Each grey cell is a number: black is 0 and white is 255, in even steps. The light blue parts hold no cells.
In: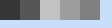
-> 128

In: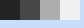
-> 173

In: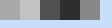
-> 135

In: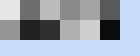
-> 48

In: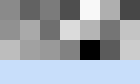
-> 78

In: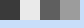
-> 156

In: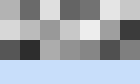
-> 80
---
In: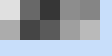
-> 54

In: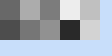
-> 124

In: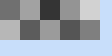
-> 52

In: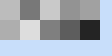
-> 201

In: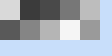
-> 73

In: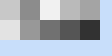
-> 241

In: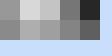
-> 196
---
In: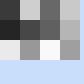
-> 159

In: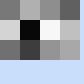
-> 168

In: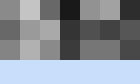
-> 72

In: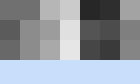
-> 133

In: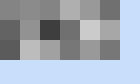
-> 119

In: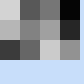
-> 146
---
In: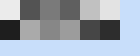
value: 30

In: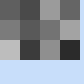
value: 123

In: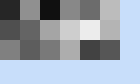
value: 79

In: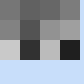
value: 130

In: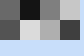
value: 83

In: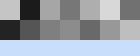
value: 35
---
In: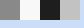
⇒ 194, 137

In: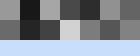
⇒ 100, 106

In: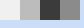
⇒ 139, 240

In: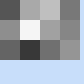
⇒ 120, 100

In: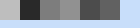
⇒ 97, 190

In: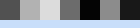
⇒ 24, 81
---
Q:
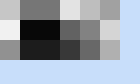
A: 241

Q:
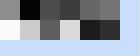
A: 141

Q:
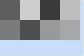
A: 94

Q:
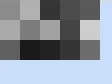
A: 170

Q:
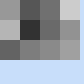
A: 181

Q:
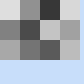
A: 129

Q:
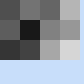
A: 93

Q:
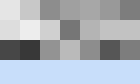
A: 221

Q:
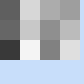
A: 102

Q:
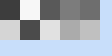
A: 61
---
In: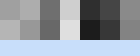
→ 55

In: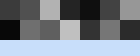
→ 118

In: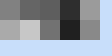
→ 32

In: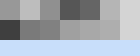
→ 174

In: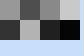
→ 32

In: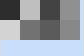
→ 91

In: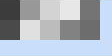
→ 130
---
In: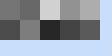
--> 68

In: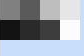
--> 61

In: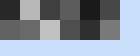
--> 47

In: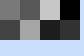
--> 29

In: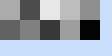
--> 158

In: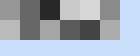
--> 68

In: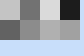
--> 176

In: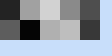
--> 190

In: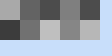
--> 134

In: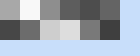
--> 121
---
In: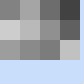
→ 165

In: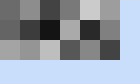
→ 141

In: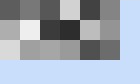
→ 120

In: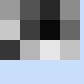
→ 83

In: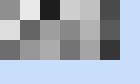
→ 233

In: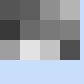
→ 93

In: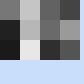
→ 197

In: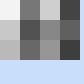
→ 119

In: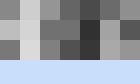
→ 206

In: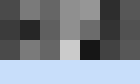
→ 122
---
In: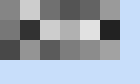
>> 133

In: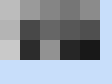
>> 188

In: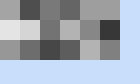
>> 164

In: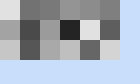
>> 225

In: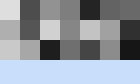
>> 222

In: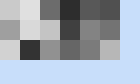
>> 202
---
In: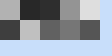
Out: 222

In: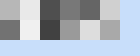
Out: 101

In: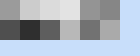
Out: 148

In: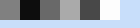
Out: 72

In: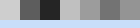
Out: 156

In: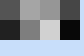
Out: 33

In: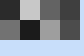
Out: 114

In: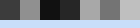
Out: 168

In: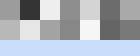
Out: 212
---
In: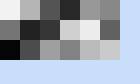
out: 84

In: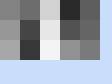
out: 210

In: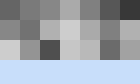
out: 135

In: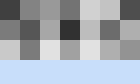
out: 153

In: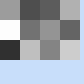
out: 92

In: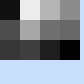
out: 181

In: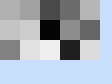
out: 73

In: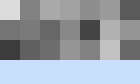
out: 169

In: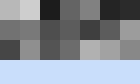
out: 28
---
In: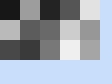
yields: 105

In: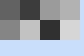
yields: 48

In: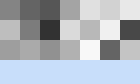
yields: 50

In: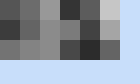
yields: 139

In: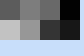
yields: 52

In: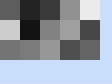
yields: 130

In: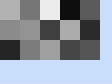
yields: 63
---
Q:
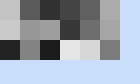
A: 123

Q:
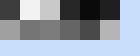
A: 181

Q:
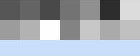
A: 192

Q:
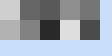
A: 75

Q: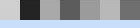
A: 111

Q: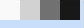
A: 24
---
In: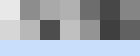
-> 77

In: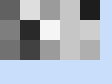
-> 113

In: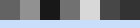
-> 24

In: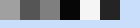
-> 85

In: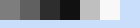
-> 96

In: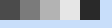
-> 75
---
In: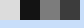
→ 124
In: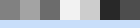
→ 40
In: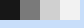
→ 208
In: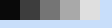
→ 169
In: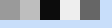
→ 238
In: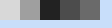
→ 76
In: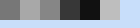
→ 17
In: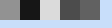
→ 76
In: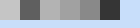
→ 137
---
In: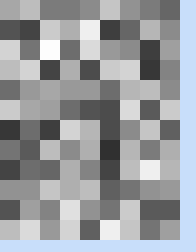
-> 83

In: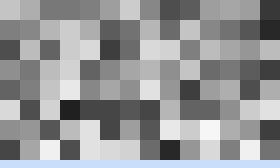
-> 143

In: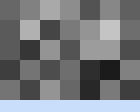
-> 62

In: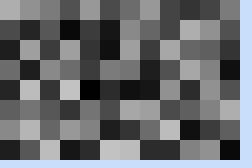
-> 137

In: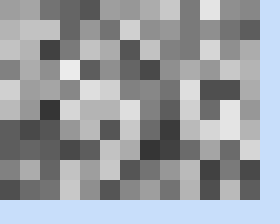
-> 129
